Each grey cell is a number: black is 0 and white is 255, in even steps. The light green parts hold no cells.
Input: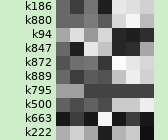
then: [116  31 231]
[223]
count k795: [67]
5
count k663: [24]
4
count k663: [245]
1
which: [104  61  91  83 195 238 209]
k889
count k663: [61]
2

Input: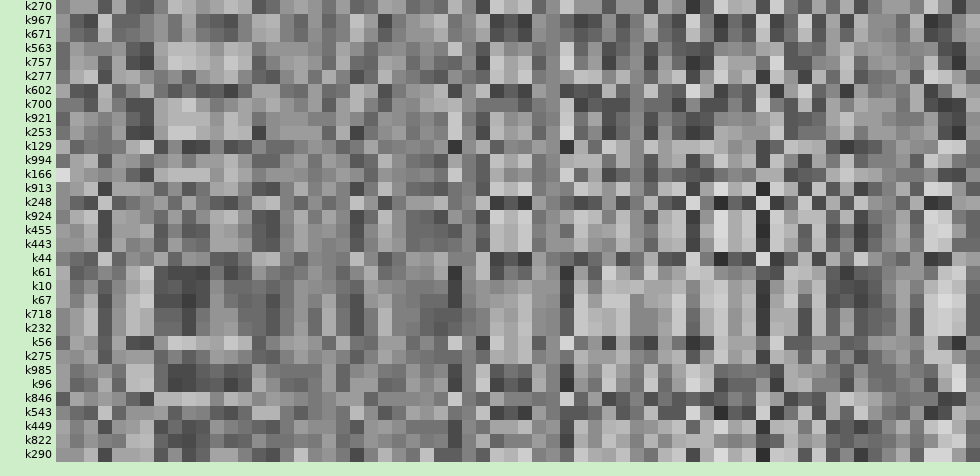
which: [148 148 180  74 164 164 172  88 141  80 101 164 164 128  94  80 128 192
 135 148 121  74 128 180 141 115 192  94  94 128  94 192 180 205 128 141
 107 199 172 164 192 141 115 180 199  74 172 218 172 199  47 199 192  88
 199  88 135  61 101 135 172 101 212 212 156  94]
k290
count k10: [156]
2
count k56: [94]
7
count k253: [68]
5
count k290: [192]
5
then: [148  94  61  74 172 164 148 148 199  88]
[115]
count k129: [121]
4

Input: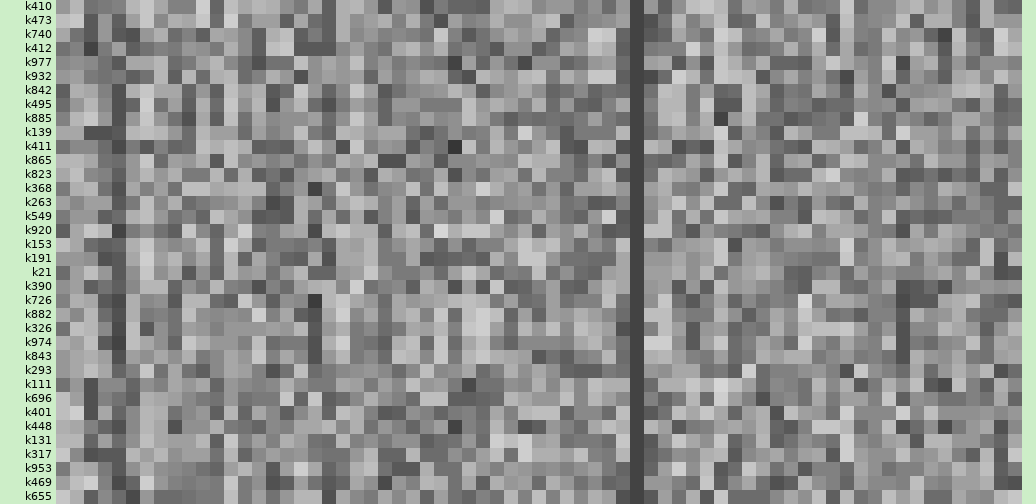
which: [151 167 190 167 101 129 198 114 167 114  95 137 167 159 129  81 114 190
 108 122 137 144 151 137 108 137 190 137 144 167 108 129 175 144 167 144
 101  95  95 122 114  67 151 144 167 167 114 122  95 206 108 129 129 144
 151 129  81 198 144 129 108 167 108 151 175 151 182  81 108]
k293
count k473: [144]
6
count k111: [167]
3

